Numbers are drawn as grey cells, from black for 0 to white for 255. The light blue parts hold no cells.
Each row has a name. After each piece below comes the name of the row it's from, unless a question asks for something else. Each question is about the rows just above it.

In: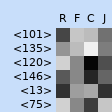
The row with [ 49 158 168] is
<13>
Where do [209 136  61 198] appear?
<75>
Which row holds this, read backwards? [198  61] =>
<75>
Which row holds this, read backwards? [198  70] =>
<101>
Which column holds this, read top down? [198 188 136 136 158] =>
F
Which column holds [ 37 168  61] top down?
C

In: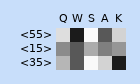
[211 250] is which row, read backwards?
<35>
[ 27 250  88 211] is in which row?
<55>

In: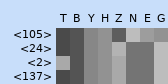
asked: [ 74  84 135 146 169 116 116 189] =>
<137>
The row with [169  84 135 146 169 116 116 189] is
<2>
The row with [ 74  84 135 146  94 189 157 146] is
<105>

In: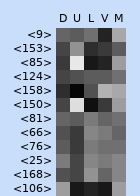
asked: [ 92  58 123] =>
<76>
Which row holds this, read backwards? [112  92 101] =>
<9>
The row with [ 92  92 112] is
<124>
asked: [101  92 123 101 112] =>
<81>
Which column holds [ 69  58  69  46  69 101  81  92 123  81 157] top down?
D

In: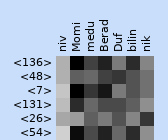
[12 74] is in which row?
<54>
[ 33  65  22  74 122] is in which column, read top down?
Berad
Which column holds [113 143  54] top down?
nik

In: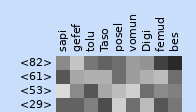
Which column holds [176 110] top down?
Digi
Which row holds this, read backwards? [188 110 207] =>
<29>
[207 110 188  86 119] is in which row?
<29>
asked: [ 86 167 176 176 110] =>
<61>
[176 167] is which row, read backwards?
<61>

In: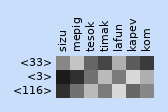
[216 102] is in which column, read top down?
kapev
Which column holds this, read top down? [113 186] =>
tesok
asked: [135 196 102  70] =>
<33>
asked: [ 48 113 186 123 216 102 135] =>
<116>
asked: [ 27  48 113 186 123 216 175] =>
<3>
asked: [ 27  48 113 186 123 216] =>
<3>

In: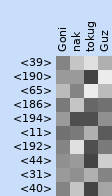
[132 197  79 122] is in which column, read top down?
nak
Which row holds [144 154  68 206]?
<44>
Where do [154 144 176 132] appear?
<31>
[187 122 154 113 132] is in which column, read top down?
Goni
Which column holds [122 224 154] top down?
nak

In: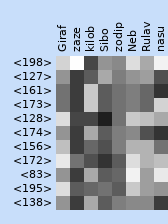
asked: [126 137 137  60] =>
<138>
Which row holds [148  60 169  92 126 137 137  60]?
<138>
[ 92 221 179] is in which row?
<172>

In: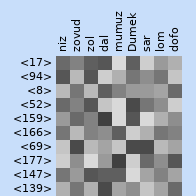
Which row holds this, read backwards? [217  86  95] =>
<17>
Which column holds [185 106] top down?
niz
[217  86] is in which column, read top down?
zol
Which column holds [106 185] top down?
zovud
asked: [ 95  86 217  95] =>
<17>
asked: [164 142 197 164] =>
<139>

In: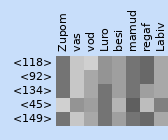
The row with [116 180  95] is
<45>
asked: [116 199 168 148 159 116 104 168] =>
<92>
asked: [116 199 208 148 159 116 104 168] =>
<118>
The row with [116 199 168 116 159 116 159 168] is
<134>

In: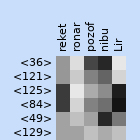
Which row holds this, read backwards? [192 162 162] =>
<129>
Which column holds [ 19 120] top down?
Lir
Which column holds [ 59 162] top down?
reket
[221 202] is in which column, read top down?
ronar

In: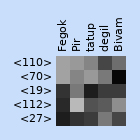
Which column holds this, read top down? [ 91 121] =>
degil
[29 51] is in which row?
<27>
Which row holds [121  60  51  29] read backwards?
<27>
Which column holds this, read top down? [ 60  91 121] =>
degil
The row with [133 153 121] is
<70>
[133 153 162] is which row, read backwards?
<110>
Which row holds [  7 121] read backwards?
<70>

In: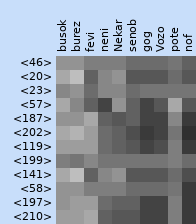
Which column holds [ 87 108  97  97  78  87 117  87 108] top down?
senob
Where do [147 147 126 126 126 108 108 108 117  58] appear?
<58>
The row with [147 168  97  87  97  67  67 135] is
<187>

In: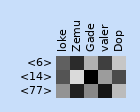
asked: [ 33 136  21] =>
<77>
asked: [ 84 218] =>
<14>
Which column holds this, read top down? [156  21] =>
valer
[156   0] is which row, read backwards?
<14>
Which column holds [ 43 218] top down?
Zemu
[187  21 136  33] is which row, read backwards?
<77>

